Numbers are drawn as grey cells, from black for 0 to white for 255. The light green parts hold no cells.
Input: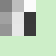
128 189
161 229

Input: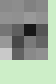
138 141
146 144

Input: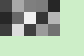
70 168
39 104

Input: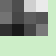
104 77
115 70

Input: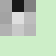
167 24
163 222

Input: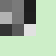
112 122
179 120

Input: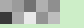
171 155
57 170

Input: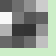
82 110
248 122
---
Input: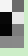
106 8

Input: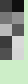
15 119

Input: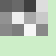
221 168 124

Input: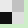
193 16

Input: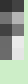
66 115

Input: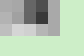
169 57 208

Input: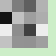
178 158 141 194

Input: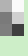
250 122
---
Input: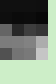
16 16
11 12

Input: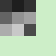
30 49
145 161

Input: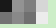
147 127
137 112

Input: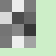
236 124
77 101

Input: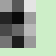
87 228
9 157

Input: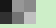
151 138
115 192

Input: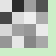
44 158
218 238

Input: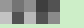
116 142
82 184
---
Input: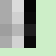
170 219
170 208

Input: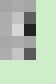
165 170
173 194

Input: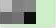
191 131
106 114

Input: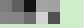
125 95
134 133

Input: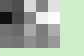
89 78
16 72

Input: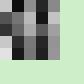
200 14
84 117

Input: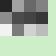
37 162
141 76

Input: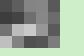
76 94
61 68
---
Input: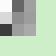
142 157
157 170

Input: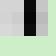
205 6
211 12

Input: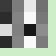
132 248
128 23

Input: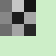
27 165
164 39

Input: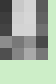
208 214
211 212

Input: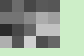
116 138
71 103
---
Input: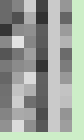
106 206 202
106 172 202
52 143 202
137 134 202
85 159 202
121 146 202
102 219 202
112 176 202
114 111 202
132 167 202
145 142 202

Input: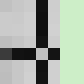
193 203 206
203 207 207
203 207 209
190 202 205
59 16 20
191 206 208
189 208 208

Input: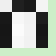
239 25
24 241
22 242
23 241

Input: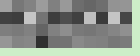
161 130 128 109 110 149
65 197 61 64 59 70
126 129 129 121 124 144
150 135 114 137 128 123

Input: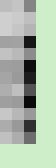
189 132
207 191
207 180
161 22
194 140
159 14
165 29
174 83
159 11
199 153
172 48
192 109

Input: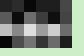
34 8 30
90 109 15
190 222 206
7 116 107

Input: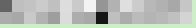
100 195 192 202 149 223 184 168
172 201 158 173 21 172 180 192
